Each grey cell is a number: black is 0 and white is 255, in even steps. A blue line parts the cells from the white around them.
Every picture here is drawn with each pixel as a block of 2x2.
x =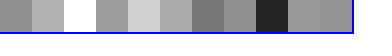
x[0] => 142
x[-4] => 145
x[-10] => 178
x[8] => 37

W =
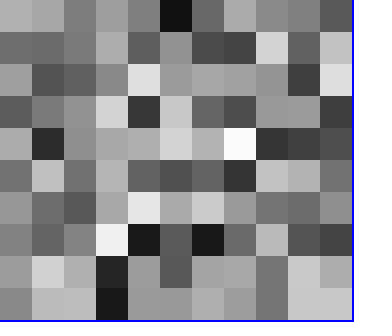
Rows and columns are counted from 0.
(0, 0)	177
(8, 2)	176
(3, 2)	146
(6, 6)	203
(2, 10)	222
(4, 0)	172
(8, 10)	173
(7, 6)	24
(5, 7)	52
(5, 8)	194
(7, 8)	186
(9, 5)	153
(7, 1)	100
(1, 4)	94
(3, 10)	62
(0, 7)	171
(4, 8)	53
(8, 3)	37
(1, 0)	110
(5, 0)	114
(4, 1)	44
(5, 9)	179
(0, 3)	158
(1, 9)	97
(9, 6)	175
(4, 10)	78
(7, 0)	130
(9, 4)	154
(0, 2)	125
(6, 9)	108
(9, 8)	117
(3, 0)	92
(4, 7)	251

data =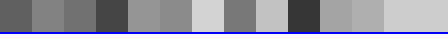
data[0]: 97
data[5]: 138
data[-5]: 53
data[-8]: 211

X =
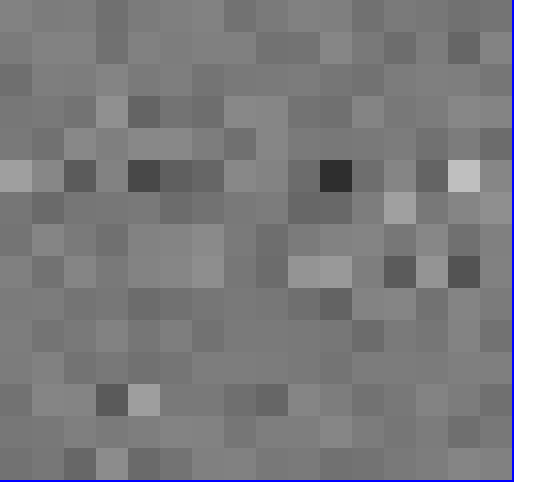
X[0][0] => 130
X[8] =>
[128, 114, 133, 121, 131, 134, 142, 119, 108, 148, 153, 126, 91, 148, 83, 129]
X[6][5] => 108
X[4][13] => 113
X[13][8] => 126
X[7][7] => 122
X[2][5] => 126
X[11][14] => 127
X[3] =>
[119, 121, 115, 144, 100, 115, 110, 136, 134, 115, 112, 132, 120, 124, 135, 132]
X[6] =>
[118, 106, 118, 119, 121, 108, 114, 121, 124, 103, 104, 125, 160, 120, 133, 143]
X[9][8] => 119
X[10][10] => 119
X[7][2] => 122
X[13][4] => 126
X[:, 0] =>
[130, 123, 111, 119, 121, 159, 118, 116, 128, 123, 125, 124, 114, 119, 114]
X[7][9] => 123
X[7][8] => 110
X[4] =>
[121, 113, 136, 127, 136, 136, 125, 112, 134, 122, 120, 121, 124, 113, 124, 108]
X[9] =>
[123, 124, 116, 119, 108, 113, 118, 121, 119, 111, 99, 131, 133, 114, 132, 123]
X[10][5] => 126
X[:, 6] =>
[130, 128, 116, 110, 125, 102, 114, 138, 142, 118, 114, 125, 121, 130, 128]
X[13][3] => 122
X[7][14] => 112
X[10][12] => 122
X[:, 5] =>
[127, 125, 126, 115, 136, 95, 108, 132, 134, 113, 126, 117, 121, 131, 115]
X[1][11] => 121
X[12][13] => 131
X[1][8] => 114
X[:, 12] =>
[122, 109, 124, 120, 124, 133, 160, 119, 91, 133, 122, 124, 120, 118, 121]

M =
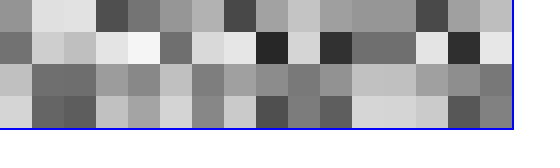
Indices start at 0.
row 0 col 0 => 148
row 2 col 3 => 156
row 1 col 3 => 228
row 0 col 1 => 224
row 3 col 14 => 87
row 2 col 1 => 111
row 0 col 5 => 150
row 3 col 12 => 213
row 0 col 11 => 150
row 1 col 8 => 39
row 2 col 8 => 140
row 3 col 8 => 79
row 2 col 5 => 192
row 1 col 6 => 217
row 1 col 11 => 111
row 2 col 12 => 192
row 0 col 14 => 160
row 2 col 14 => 142
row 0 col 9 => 196

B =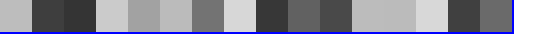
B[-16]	189
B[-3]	216
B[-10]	115
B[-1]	106
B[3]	203
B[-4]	187

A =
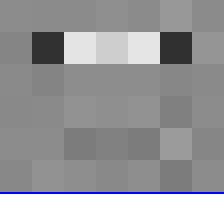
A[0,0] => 140
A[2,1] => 132
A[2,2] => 141
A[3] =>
[137, 138, 146, 143, 146, 128, 140]
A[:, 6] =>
[139, 149, 138, 140, 134, 140]
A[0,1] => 139
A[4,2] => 124
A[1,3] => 206
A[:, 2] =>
[139, 228, 141, 146, 124, 142]
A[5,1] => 146
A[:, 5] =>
[152, 48, 135, 128, 155, 124]
